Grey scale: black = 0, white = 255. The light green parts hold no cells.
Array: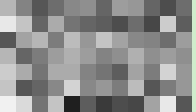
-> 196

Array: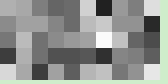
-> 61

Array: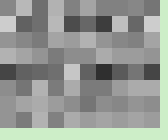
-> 148

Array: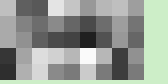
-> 54

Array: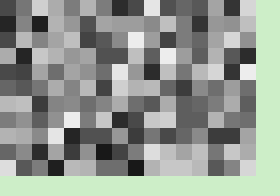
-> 102

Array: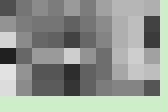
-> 226
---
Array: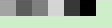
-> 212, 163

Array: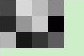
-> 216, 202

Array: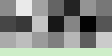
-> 234, 203

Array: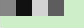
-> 211, 133

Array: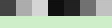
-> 213, 193

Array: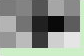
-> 229, 207

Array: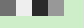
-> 238, 152

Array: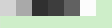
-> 252, 211
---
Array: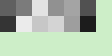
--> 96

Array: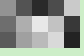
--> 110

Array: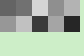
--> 100

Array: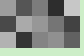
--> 73

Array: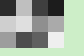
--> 207

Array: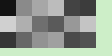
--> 208

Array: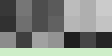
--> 50
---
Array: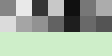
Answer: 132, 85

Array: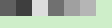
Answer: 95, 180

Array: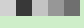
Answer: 209, 110

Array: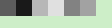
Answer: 92, 162

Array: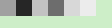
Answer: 160, 236

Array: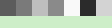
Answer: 92, 211

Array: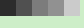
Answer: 44, 203
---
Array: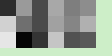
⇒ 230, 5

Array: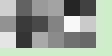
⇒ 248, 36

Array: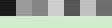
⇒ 206, 26

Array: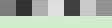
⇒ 224, 50

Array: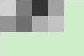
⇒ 210, 52

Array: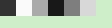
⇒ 249, 24
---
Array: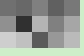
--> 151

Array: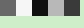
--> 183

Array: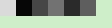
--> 42

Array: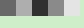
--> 137

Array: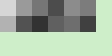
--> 111

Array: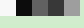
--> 56

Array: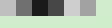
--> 205

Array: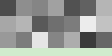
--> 59

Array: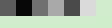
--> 74

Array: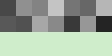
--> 151
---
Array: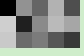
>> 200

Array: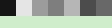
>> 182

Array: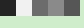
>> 138

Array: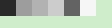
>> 204

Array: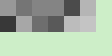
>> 188

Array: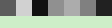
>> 172

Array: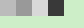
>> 187

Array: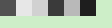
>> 209

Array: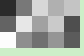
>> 231
